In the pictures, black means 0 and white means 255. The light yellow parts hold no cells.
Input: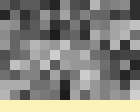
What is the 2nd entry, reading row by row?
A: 68
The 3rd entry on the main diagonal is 68
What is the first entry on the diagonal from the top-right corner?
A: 47
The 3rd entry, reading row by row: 90
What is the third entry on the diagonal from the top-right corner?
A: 163
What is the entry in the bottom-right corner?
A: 205
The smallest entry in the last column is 37
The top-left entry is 101
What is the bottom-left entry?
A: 181
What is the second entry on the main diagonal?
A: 111
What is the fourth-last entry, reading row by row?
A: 129
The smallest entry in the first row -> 37
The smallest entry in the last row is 28

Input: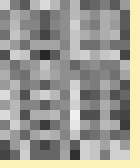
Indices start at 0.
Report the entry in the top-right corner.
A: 154
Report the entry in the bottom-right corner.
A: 207
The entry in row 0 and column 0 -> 207
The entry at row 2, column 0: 142
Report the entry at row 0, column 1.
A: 124
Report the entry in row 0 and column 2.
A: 90
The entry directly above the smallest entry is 163
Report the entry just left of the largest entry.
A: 124
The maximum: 239
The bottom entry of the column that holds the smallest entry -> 102
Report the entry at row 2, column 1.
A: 184
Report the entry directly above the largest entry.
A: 207
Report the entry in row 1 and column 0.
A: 124
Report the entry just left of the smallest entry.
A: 90
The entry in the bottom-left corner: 68
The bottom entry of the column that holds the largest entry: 48
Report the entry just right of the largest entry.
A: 80
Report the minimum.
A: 38
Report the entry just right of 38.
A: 90

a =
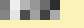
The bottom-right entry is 171
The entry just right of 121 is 238
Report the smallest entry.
45
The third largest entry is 181

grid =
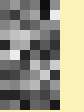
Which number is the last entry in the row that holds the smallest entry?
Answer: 141
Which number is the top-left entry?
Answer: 121
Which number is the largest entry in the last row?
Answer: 121
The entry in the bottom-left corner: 101
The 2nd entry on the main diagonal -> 58
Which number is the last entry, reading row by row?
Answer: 25
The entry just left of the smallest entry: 121
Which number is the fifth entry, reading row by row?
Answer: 15
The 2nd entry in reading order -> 152
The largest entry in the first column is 184
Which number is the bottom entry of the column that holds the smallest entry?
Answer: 89
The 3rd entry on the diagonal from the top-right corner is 101

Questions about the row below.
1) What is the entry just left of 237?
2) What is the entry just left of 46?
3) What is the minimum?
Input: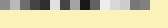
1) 98
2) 68
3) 24

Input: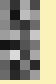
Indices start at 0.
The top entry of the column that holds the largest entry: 50
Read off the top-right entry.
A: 73
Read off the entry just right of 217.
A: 62
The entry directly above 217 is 30
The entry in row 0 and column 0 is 127
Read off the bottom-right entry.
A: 157
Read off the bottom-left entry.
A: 106
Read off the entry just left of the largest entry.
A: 157
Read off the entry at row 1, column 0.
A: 145
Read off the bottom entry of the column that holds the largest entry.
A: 40

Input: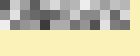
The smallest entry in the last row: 59
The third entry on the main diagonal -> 148
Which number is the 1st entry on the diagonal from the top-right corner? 182
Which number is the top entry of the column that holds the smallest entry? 182
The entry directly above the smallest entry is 94
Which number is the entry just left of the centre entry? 105
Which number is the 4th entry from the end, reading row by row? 82
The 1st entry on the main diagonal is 82
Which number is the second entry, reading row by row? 204
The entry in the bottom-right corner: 115
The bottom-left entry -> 237

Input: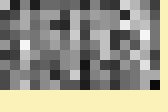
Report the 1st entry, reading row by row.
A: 193
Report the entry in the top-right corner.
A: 62
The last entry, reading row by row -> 10
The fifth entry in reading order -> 105
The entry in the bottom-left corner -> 74
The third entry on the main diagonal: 170
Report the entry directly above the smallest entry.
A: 170
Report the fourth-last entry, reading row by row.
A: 105
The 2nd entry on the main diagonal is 74
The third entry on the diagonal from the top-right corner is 182
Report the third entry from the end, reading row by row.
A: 117
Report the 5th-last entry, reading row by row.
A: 51

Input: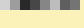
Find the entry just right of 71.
134
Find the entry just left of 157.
210

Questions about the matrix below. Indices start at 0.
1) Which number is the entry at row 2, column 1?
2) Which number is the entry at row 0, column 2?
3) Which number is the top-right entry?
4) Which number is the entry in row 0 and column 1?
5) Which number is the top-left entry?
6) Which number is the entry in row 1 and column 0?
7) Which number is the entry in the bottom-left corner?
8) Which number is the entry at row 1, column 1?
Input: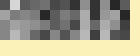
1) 162
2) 92
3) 92
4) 214
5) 83
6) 162
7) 134
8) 124
